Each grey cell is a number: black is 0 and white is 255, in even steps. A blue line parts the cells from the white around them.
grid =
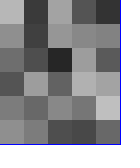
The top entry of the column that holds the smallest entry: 163
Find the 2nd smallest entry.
51
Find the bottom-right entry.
104
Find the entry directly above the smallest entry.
150
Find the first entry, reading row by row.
183
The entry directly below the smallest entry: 98
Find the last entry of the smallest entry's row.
90
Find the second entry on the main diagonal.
64
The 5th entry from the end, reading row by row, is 143
